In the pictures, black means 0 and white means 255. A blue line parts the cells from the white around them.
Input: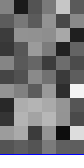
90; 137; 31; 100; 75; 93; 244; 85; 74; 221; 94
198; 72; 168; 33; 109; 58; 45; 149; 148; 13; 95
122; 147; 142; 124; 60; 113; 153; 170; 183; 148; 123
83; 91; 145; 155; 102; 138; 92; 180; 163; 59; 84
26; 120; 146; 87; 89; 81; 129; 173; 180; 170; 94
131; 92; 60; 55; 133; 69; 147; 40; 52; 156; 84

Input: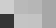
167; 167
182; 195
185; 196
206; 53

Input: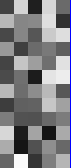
106; 49; 222; 94; 225; 237; 88; 161; 124; 170; 104; 181
214; 223; 202; 121; 111; 228; 185; 198; 105; 19; 143; 126
31; 137; 86; 107; 158; 28; 141; 98; 81; 164; 81; 52
212; 134; 134; 63; 197; 112; 109; 96; 82; 28; 21; 250
66; 184; 72; 153; 68; 75; 184; 61; 125; 215; 172; 101

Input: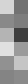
114; 125; 62; 155; 197; 138
213; 137; 180; 224; 145; 132

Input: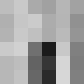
162; 145; 149; 128; 125; 128
182; 181; 186; 200; 214; 215
161; 172; 171; 27; 54; 42
170; 203; 192; 112; 99; 103
201; 198; 201; 209; 189; 194
189; 176; 179; 202; 183; 183

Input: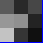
71; 35; 16
41; 144; 53
91; 151; 195

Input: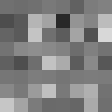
129; 188; 216; 115; 87; 123; 114; 111
124; 133; 81; 128; 138; 124; 176; 170
97; 148; 164; 109; 92; 122; 162; 102
116; 40; 92; 130; 171; 117; 121; 107
121; 163; 112; 137; 194; 123; 192; 106
112; 181; 196; 142; 110; 125; 155; 123
109; 89; 90; 137; 78; 116; 121; 164
112; 77; 100; 115; 96; 118; 136; 198
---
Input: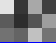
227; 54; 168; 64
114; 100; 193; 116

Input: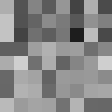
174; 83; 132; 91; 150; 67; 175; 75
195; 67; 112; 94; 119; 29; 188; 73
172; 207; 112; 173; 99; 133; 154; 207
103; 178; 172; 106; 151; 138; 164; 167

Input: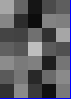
167; 101; 21; 75; 94
68; 66; 112; 49; 166
140; 122; 128; 30; 117
49; 139; 58; 16; 122

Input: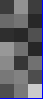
60; 146; 61
46; 40; 80
138; 54; 113
78; 121; 203

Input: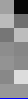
161; 7
118; 189
147; 138
152; 152

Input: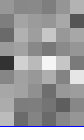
151; 136; 137; 126; 149; 179
106; 177; 158; 199; 152; 167
50; 209; 186; 245; 198; 122
167; 162; 144; 110; 152; 157
188; 107; 132; 106; 135; 150
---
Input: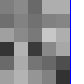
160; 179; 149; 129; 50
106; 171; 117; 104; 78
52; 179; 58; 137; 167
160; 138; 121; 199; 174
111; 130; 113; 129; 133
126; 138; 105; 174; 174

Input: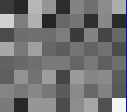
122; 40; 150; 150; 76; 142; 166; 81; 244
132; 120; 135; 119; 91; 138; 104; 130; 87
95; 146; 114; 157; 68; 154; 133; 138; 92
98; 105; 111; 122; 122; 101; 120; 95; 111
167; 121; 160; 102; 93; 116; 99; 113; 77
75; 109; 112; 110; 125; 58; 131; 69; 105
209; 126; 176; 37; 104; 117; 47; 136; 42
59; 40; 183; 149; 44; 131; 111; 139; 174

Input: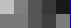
122; 122; 85; 63; 124
193; 127; 85; 56; 24

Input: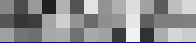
160; 117; 111; 168; 171; 113; 169; 161; 58; 242; 49; 172; 214; 203
86; 55; 61; 166; 207; 148; 106; 143; 149; 231; 95; 126; 126; 128
135; 75; 154; 32; 178; 82; 227; 147; 176; 220; 162; 91; 190; 215

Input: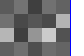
95; 111; 78; 109; 100
182; 63; 149; 203; 82
113; 73; 86; 74; 180
91; 115; 63; 113; 98

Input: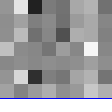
162; 131; 155; 174; 143; 153; 199; 175
148; 215; 47; 127; 118; 165; 178; 116
136; 142; 136; 142; 138; 143; 159; 142
192; 139; 135; 117; 157; 135; 246; 135
143; 187; 112; 135; 80; 174; 169; 129
142; 161; 127; 138; 112; 155; 169; 134
149; 228; 33; 123; 114; 168; 179; 113

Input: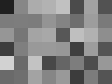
106; 111; 163; 134; 153; 60; 124; 84
210; 106; 195; 72; 101; 125; 77; 152
61; 127; 153; 154; 151; 63; 157; 84
150; 118; 164; 168; 87; 191; 177; 142
124; 125; 124; 148; 132; 110; 157; 122
32; 135; 172; 178; 193; 75; 162; 82

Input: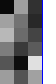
157; 84; 161
85; 13; 224
125; 58; 91
184; 107; 68
161; 115; 40
10; 159; 49

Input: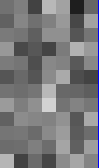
182; 66; 107; 70; 139; 166; 132
108; 110; 127; 109; 165; 96; 158
117; 119; 107; 138; 156; 91; 109
97; 140; 134; 130; 146; 87; 169
155; 126; 144; 210; 115; 131; 119
115; 110; 117; 184; 104; 102; 94
85; 105; 85; 139; 170; 77; 67
123; 117; 78; 136; 130; 89; 136
152; 73; 87; 68; 123; 178; 154
122; 117; 95; 144; 144; 85; 117
97; 134; 112; 128; 153; 71; 162
113; 127; 66; 184; 162; 30; 102
